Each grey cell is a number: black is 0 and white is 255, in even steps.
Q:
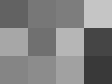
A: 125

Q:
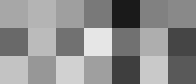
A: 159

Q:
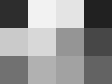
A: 228

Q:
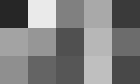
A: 128

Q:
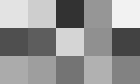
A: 50

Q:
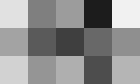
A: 156

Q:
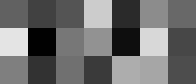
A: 84
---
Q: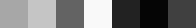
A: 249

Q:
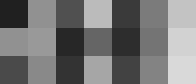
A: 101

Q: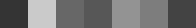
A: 87

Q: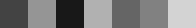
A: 177

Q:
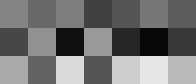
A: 153

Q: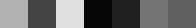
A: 7

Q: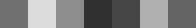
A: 49

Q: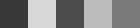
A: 77

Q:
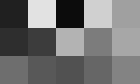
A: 179

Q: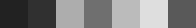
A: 111
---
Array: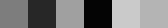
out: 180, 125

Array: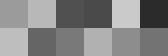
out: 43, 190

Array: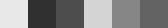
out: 99, 232

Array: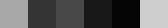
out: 206, 168

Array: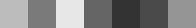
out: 149, 188

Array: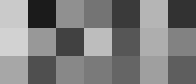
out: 50, 167

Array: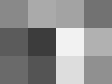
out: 114, 106
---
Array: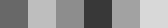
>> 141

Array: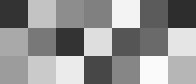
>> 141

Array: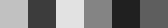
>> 226

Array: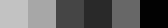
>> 69

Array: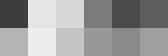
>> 216

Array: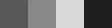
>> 217

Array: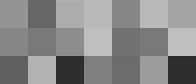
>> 172

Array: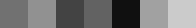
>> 67

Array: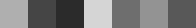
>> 43
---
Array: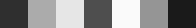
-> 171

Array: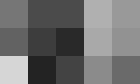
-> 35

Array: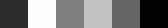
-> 253

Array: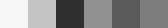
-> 196

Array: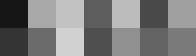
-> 107

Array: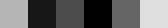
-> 23

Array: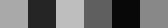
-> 37

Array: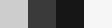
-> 58
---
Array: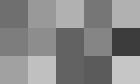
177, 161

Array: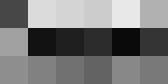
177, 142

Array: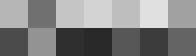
161, 75

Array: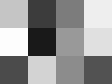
238, 75

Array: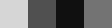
115, 214

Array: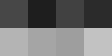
43, 180

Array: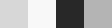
180, 215

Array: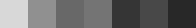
40, 216
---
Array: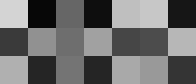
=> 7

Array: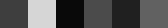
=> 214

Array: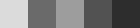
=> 106

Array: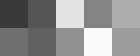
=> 85

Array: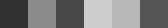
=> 139

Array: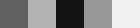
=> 178

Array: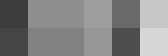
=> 142

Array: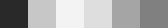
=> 199
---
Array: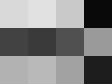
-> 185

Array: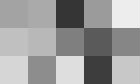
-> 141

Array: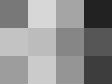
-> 203

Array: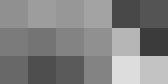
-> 78

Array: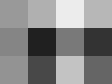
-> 72

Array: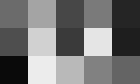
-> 236
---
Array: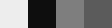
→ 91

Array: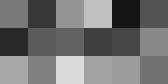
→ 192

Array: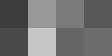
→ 88

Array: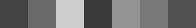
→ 59

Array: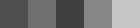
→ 134

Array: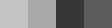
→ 92
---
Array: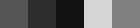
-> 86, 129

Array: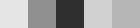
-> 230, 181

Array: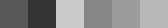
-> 87, 184

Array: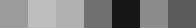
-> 155, 91

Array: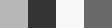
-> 184, 106

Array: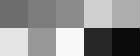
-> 109, 11
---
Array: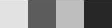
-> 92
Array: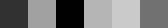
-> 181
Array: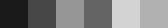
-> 100
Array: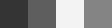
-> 94
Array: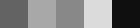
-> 136
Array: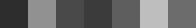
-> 94
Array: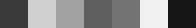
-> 115
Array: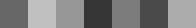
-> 123
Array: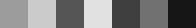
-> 63
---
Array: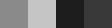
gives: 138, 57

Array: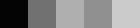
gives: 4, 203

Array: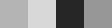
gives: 180, 151

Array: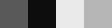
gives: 89, 182

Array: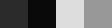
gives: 43, 152

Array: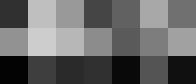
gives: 48, 16

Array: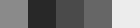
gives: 138, 236

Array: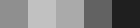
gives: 143, 31
